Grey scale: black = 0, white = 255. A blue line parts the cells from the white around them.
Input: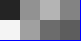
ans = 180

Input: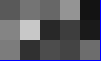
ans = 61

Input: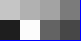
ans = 163

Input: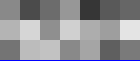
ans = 158

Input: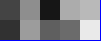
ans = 172

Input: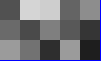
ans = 88
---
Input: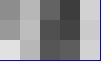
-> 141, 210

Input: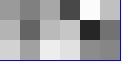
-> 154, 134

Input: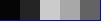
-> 5, 99

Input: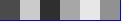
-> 75, 145

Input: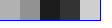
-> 177, 207

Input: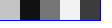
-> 196, 60
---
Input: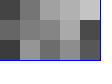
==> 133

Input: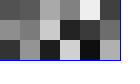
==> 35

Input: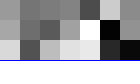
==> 255

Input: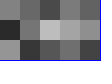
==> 189

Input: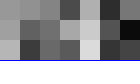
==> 203

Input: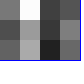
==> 155

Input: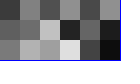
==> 35

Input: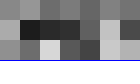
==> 96

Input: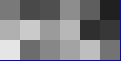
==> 183

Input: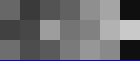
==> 129
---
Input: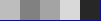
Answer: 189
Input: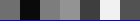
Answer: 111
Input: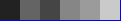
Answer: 34
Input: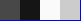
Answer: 72
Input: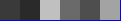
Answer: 58
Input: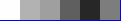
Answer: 254
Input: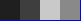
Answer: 31
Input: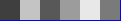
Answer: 63
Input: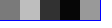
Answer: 122
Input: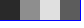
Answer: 41
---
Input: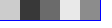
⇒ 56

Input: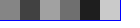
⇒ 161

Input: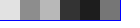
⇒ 184

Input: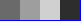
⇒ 106

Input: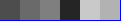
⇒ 127

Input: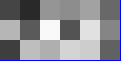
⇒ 175
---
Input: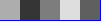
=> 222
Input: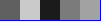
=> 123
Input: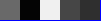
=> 70
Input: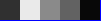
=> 98
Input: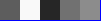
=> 113
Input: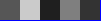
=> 127
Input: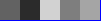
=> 126
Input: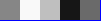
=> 22
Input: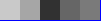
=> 102
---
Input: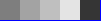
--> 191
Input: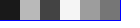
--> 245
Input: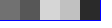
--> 214
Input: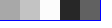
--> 252
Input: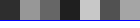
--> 200
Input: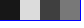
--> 220
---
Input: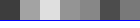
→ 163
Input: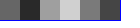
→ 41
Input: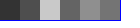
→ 78
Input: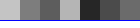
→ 125
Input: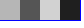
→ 85
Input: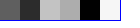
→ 44
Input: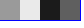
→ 234
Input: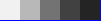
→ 184
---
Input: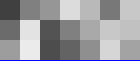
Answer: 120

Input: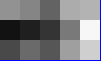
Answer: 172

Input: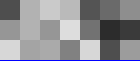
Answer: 106

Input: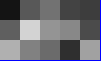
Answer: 67

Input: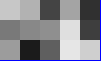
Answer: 164

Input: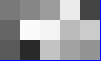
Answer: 235

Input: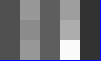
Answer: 158

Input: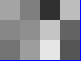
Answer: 48

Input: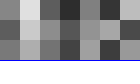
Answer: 53
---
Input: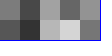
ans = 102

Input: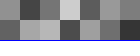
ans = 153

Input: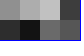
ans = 193

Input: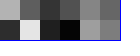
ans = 133

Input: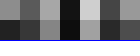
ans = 69

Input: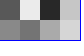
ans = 40
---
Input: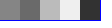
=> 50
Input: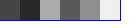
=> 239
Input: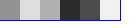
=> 240
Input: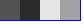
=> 162
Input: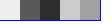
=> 160
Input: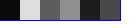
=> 73
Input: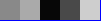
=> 206
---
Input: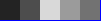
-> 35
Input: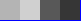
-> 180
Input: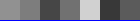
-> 145
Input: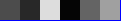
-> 76
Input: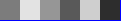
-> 124
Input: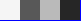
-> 245
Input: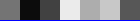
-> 116
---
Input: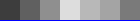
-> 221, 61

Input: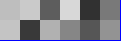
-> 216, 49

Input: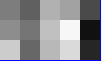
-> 247, 17

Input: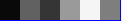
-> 245, 9

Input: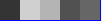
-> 208, 52

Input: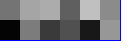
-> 192, 4

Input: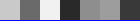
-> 241, 41

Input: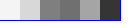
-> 244, 53

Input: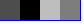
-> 190, 0

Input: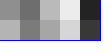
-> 236, 35
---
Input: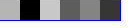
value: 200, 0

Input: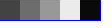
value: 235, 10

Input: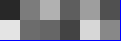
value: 228, 40

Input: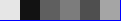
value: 230, 18

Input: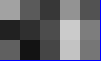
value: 203, 19

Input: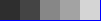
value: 213, 46

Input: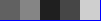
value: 207, 31
